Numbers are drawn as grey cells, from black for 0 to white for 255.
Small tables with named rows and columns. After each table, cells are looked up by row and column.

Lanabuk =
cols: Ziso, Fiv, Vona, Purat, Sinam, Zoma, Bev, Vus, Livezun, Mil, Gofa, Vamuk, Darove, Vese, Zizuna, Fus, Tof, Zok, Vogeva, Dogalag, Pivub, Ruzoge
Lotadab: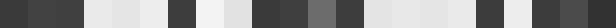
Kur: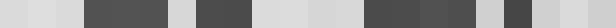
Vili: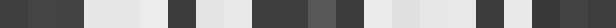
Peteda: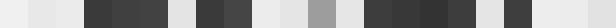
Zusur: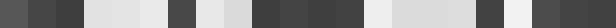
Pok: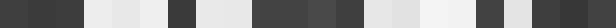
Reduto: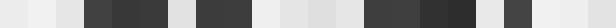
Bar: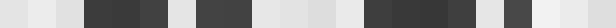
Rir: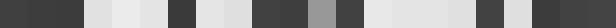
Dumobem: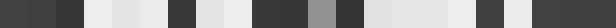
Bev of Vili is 59
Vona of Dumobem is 54
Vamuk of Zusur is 63
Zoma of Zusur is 234
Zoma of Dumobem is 235
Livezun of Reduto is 61
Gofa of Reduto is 229
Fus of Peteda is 51
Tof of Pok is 242
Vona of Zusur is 62
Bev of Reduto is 226
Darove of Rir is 65
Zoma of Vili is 236
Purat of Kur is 82
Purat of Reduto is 65
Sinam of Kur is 83
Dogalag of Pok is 62
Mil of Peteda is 236
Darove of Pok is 63
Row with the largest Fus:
Pok

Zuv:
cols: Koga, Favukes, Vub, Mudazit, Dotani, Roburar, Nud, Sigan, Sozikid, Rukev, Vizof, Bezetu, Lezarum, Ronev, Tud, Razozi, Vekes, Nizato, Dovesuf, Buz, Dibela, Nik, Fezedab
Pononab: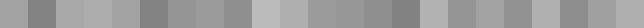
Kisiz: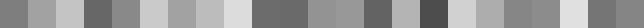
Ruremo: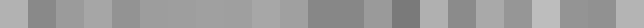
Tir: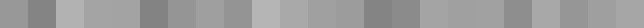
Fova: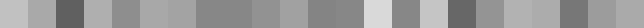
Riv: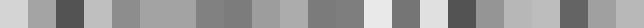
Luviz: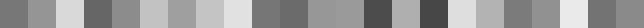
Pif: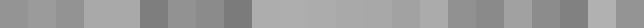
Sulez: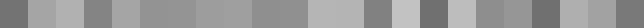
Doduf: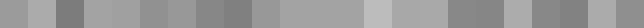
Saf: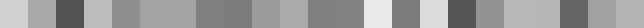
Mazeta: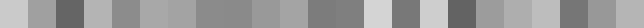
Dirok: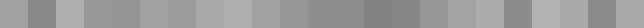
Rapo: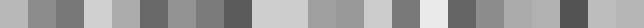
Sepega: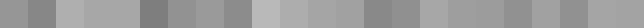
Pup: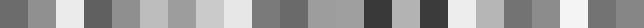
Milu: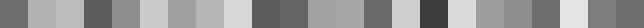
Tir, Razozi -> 164
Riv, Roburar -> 163
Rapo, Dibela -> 83
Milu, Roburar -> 203
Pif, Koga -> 148
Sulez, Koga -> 115
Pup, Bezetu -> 157
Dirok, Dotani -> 148
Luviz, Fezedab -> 138
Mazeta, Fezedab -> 181
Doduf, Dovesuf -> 172
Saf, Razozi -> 220
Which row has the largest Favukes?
Milu

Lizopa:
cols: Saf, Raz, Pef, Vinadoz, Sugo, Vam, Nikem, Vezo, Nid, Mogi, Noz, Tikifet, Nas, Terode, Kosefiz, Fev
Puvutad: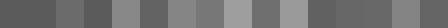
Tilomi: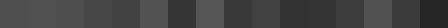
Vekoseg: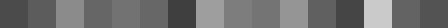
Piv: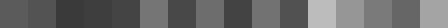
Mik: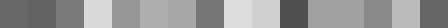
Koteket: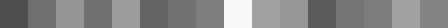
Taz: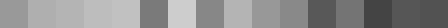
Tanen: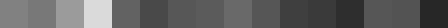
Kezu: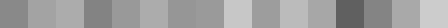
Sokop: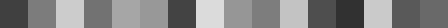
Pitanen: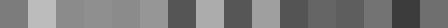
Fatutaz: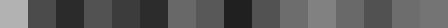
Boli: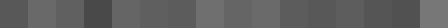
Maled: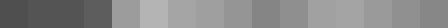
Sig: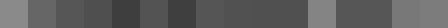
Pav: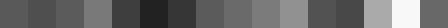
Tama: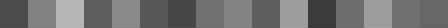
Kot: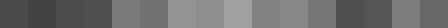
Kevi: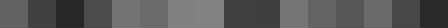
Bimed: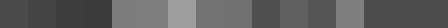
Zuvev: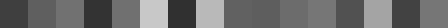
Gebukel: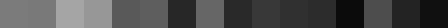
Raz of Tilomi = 81
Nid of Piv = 67
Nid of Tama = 131
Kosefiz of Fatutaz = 109
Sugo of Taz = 193
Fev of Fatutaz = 116
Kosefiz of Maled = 144
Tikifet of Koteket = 90
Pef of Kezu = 172
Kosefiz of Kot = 124
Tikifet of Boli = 88
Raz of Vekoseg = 92
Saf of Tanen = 129
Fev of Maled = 135
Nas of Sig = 86

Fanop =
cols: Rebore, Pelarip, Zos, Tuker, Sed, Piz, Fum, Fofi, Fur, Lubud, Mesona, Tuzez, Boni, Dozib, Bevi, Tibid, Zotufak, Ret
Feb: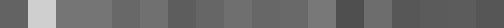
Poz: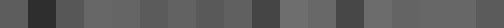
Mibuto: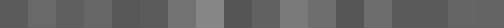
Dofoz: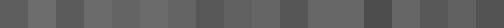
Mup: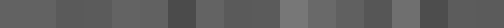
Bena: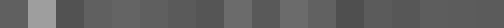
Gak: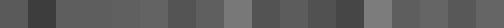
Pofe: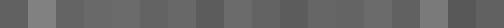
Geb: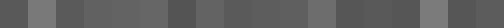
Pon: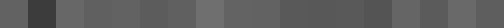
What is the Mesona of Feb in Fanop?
105
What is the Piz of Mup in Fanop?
97
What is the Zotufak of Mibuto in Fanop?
101
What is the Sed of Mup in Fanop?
99
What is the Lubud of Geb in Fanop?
93
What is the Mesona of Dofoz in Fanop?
86
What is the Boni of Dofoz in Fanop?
103
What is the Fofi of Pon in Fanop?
111
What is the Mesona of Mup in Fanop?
119
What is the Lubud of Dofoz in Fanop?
101
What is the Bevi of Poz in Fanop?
100
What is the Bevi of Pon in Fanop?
101
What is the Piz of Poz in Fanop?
91
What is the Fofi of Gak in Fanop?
95
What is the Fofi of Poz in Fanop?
89
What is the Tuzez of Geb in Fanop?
109
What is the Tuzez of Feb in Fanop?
120
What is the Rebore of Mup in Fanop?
98
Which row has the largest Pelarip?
Feb

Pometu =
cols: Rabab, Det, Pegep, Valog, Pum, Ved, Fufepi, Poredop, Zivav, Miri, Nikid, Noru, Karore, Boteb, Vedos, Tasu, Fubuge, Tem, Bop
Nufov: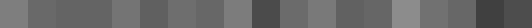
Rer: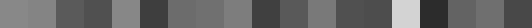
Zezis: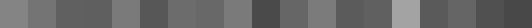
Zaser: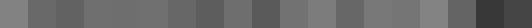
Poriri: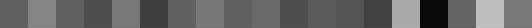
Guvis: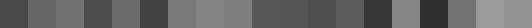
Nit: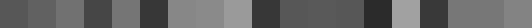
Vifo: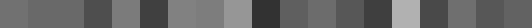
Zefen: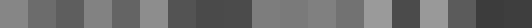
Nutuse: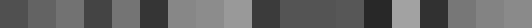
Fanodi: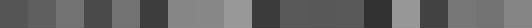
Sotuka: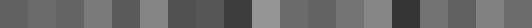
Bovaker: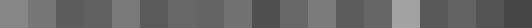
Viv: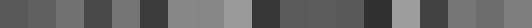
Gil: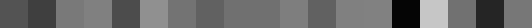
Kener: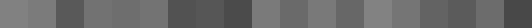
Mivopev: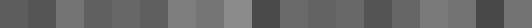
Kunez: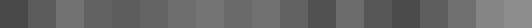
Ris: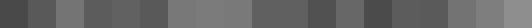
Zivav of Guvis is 127
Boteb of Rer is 77
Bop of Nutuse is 138
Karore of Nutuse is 87
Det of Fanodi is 95
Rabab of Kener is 129
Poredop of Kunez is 116
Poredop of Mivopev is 117
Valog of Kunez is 98
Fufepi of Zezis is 108
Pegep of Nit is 113
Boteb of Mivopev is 84
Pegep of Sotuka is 100

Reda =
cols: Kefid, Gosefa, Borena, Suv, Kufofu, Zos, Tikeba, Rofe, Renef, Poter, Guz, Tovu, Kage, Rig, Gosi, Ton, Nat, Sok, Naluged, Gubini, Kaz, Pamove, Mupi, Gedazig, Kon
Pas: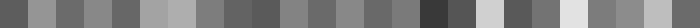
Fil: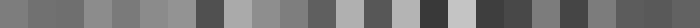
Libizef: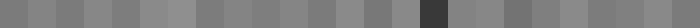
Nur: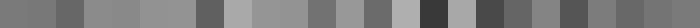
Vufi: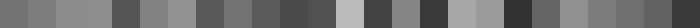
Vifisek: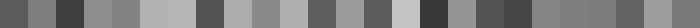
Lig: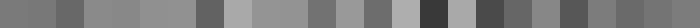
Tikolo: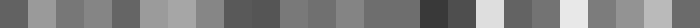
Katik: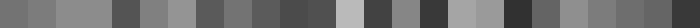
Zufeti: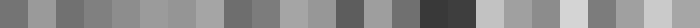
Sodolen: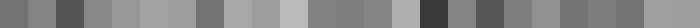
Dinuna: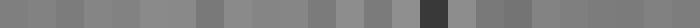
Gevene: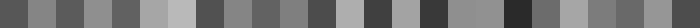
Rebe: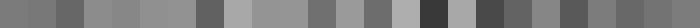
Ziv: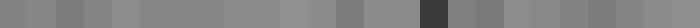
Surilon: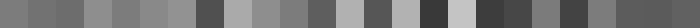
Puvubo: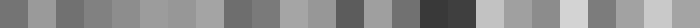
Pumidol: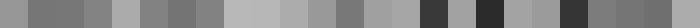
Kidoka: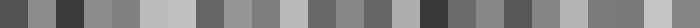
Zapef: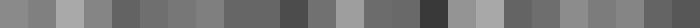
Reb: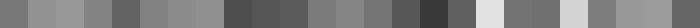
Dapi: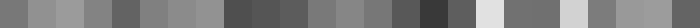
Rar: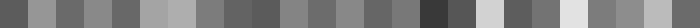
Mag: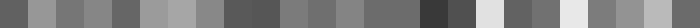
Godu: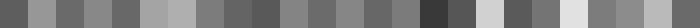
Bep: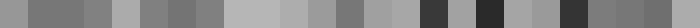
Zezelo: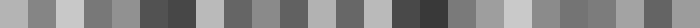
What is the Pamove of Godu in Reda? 124
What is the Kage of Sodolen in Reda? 127
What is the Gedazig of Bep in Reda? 111
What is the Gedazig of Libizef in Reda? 137
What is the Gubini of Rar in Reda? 115
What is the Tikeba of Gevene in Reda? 185
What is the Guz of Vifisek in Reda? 176
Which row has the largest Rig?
Zezelo

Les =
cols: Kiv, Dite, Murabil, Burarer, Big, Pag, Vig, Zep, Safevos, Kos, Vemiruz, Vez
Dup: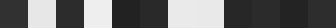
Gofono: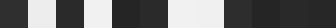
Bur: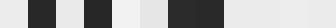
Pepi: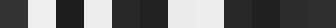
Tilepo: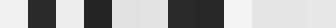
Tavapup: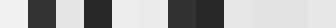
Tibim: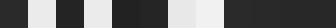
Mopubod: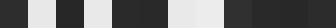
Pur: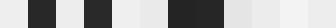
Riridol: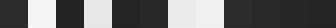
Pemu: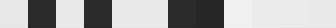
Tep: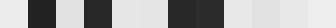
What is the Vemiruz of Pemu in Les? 234
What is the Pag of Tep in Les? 228
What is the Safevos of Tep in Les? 232
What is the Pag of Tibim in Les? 37
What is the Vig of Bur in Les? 43
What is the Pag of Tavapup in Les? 234
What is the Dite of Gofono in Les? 237
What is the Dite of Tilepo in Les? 42
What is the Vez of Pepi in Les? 48
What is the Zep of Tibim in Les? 241
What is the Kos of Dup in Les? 43
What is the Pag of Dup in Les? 41
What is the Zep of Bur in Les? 41
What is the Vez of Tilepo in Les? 232
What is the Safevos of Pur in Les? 229
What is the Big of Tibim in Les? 34
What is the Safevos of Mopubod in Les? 48
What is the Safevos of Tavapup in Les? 231

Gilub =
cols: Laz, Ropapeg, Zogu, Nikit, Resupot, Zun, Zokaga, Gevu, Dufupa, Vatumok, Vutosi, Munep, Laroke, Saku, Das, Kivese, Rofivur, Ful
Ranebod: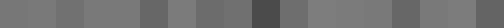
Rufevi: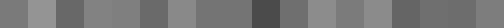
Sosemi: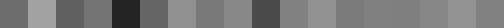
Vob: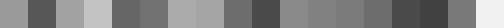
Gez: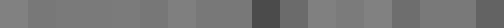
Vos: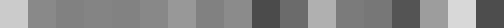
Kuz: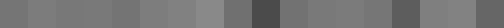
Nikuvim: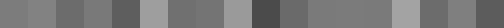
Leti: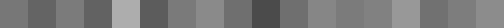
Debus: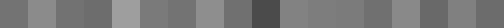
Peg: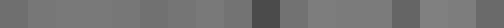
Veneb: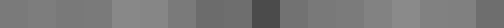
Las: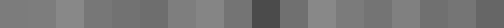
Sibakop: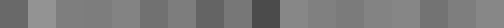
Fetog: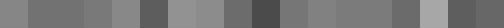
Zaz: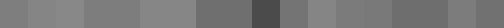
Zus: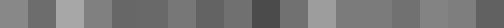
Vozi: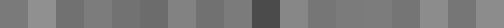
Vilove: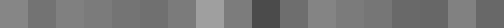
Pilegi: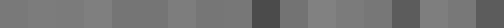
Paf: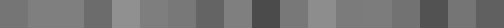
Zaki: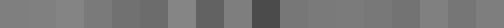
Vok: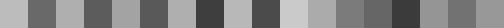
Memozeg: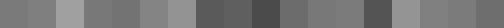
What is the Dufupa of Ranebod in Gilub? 112
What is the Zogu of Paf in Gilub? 127
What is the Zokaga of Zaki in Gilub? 133
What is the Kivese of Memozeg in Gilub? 128
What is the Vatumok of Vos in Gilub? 75
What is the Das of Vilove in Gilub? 105
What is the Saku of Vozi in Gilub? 124
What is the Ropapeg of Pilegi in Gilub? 124
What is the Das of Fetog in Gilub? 107
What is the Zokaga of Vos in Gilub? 152
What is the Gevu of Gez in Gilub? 120
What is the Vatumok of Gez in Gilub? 75
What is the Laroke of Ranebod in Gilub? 123
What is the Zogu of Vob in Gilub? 163

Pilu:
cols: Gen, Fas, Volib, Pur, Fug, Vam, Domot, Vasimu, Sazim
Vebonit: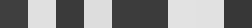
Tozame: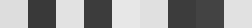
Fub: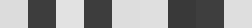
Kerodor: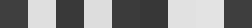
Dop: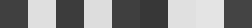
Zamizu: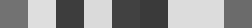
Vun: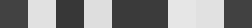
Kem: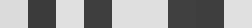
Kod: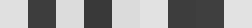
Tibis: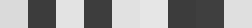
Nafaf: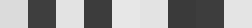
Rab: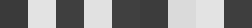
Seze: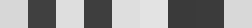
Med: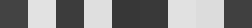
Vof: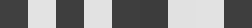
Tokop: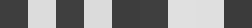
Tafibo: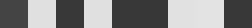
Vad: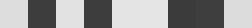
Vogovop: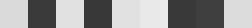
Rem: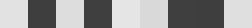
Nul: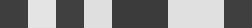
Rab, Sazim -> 62
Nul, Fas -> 228
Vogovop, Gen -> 218
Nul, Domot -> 224
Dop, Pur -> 221
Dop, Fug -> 63
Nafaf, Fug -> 231
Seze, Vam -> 227
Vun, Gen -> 66
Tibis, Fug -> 225
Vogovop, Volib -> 225
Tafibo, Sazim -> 56
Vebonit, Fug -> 60
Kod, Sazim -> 226

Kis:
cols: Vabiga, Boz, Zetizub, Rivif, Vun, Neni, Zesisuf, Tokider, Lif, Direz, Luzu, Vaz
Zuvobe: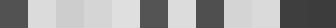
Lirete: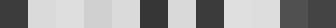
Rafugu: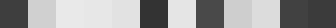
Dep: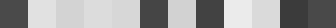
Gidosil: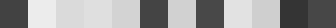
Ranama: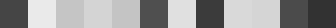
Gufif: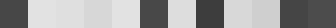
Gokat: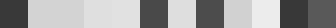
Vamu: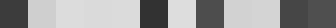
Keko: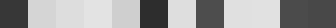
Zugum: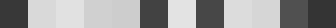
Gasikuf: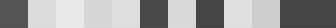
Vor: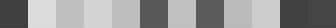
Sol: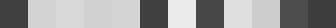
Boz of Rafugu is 208
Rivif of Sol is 209
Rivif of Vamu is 218
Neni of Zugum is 66
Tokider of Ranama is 59
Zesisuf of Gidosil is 209
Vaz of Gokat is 89
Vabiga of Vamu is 60
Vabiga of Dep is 74
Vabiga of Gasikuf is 84
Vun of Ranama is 196
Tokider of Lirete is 59
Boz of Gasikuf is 220

